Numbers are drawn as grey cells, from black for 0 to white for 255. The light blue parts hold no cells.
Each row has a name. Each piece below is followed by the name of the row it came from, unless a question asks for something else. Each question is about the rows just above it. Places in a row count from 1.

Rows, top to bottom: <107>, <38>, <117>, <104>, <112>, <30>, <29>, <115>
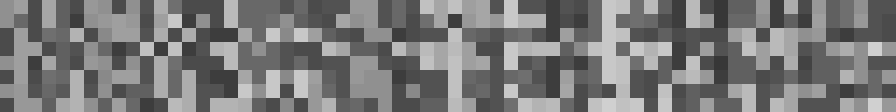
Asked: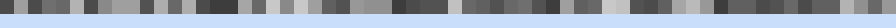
<30>
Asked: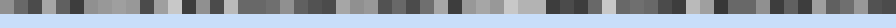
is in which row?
<38>
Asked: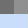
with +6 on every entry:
[117 150]
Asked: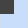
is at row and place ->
<112>, 58
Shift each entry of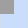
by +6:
[165]
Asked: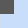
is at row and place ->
<29>, 5

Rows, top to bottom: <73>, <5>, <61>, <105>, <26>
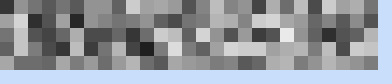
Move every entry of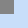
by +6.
[138]
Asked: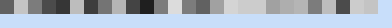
<105>
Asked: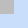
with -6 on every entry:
[183]
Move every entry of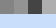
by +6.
[138 153  74 180]
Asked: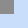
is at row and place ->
<5>, 26

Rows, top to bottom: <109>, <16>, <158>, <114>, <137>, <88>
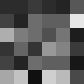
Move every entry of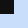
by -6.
[10]
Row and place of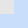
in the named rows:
<16>, 6

